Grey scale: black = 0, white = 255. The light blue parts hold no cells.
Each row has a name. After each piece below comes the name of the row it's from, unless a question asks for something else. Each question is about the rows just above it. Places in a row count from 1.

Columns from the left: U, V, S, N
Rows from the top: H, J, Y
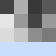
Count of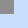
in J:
0
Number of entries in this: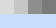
4
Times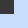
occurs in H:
1
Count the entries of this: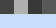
4
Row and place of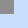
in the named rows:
Y, 3
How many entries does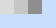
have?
3
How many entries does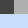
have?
2

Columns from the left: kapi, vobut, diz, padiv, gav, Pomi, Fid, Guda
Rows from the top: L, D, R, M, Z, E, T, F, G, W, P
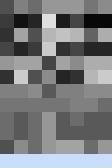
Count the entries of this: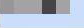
5
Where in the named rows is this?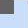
R, 7

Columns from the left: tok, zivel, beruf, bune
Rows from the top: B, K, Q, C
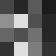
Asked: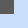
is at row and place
B, 3
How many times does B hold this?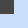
1
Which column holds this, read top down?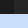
bune
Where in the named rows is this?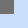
Q, 3
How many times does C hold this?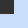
2
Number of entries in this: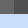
2

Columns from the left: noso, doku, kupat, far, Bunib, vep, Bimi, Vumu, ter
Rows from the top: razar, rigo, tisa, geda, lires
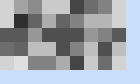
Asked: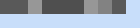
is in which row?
tisa
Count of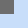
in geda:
1
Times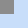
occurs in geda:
0
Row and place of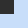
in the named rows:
rigo, 2
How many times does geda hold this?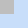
4
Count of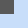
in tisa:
3

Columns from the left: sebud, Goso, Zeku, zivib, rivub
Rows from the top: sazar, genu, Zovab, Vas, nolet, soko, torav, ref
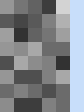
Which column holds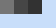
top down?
Goso
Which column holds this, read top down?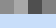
Goso
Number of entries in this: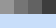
4
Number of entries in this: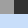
2
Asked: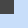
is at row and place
genu, 2
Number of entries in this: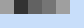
5
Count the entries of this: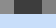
4

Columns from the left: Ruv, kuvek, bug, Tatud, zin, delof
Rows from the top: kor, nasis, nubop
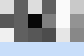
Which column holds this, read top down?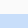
zin
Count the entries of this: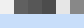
6
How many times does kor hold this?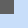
2

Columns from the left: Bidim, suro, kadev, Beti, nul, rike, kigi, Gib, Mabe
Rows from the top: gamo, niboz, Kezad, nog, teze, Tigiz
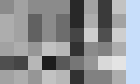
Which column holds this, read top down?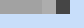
suro
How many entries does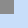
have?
1
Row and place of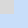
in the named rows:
teze, 8
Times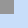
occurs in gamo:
0
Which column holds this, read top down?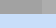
suro
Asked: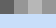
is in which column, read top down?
kadev

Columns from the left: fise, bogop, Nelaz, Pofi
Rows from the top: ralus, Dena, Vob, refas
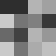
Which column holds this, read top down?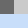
fise
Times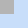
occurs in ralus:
1

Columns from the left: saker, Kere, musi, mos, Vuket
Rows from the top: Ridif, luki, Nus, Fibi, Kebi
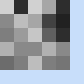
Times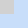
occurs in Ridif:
2
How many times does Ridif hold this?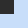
2
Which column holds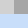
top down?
musi
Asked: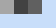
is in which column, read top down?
mos
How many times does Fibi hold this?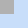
2
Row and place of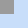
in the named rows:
Nus, 2
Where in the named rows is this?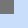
Kebi, 5

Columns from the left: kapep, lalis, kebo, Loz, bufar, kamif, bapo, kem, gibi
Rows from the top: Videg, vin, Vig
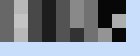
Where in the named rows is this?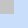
vin, 2
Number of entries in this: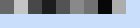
9
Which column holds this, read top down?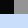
kem
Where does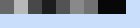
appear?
Videg
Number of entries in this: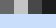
4
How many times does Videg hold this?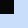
2
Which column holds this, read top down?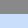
kamif

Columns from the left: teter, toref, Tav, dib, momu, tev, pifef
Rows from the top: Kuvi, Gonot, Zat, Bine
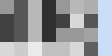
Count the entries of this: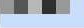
5
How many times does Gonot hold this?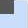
2
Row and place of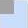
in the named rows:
Zat, 7
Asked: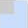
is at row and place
Bine, 2
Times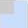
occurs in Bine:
1

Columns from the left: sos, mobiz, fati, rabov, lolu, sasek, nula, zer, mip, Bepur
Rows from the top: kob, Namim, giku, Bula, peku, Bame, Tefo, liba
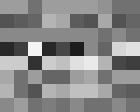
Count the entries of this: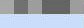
6
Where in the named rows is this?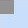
kob, 8
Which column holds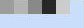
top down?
rabov
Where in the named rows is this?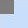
liba, 4

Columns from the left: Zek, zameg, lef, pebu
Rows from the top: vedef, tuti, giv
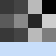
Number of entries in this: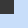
1
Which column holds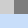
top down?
pebu

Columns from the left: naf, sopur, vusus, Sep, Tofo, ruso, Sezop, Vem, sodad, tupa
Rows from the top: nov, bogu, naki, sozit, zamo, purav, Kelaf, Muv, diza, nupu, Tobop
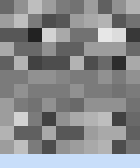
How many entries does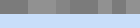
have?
10
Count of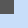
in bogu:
2
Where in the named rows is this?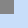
purav, 5

